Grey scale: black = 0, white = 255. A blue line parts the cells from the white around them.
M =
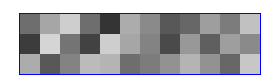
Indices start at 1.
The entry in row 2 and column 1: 60
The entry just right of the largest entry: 116
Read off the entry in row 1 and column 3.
206
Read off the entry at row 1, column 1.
110
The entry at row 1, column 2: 166
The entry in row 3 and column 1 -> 172
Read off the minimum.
52
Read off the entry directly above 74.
88
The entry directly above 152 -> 103
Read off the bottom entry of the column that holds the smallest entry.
180
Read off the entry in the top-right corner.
193

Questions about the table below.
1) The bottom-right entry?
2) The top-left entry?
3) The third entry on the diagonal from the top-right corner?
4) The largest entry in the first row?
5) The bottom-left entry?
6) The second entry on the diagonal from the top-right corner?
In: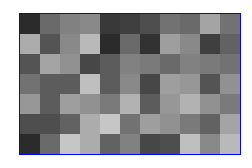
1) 185
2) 43
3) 129
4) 164
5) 43
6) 63

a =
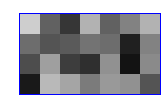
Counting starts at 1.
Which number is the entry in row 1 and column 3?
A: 54
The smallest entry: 19
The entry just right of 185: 165
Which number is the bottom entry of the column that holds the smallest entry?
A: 145
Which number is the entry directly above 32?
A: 130
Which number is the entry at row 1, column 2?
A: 97
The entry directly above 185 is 159
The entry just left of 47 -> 61

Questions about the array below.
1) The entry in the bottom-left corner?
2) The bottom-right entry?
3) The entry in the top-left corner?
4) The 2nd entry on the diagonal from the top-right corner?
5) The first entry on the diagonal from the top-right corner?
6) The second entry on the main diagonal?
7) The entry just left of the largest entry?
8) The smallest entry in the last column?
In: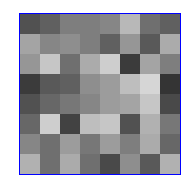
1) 177
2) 177
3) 81
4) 89
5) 96
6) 134
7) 190
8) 52

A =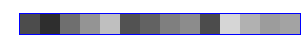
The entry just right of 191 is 82
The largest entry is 214
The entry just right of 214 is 177

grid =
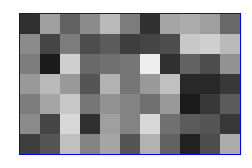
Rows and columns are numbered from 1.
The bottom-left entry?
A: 62
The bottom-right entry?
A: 172
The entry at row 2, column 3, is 124
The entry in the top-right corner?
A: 105
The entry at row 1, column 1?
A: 48
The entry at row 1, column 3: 98
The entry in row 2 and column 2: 69
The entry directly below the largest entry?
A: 153
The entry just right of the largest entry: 48
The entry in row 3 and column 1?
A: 124
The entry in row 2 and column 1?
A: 139
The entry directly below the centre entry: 131
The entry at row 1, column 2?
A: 159

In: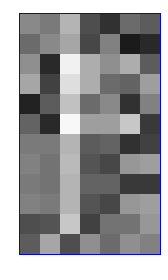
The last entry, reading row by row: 129
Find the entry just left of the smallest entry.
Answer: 129
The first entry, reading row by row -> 137
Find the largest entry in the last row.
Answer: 166
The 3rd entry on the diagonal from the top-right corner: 143
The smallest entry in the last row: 78
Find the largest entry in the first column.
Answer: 166
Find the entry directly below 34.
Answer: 99
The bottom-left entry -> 92
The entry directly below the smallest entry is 173
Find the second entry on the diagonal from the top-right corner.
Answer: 27
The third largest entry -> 222
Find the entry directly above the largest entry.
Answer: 193
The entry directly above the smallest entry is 107
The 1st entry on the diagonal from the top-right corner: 92
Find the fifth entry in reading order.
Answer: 49
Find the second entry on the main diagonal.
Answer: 137
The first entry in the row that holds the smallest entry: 107
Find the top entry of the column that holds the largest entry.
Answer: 180
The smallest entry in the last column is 41
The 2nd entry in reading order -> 122
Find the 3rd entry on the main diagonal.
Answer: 241
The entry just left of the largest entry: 41
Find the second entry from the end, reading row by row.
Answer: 143
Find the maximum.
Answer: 248

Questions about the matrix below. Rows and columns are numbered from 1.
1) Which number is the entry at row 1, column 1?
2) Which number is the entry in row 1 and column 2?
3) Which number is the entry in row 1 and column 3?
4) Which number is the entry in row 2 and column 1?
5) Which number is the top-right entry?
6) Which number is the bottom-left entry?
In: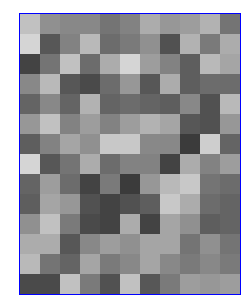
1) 193
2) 144
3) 136
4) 213
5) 116
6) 74

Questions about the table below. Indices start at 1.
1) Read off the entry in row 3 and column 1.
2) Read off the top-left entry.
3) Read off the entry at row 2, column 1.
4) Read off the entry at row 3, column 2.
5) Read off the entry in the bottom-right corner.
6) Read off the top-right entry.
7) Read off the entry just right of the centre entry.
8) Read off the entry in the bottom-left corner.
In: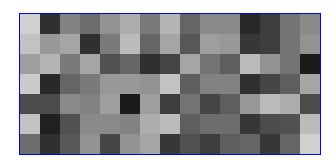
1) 158
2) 208
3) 194
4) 181
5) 208
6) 138
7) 94
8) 109

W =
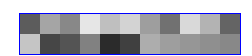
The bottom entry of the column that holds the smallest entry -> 43
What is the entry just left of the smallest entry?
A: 129
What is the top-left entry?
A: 92
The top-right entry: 100
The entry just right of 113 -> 217
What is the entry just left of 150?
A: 158
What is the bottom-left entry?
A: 197

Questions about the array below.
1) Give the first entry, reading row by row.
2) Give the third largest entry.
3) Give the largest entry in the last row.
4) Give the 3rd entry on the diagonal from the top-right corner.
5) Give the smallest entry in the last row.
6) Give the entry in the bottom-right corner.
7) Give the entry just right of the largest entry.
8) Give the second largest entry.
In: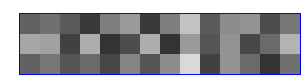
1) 98
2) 179
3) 217
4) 106
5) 51
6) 112
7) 65
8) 194
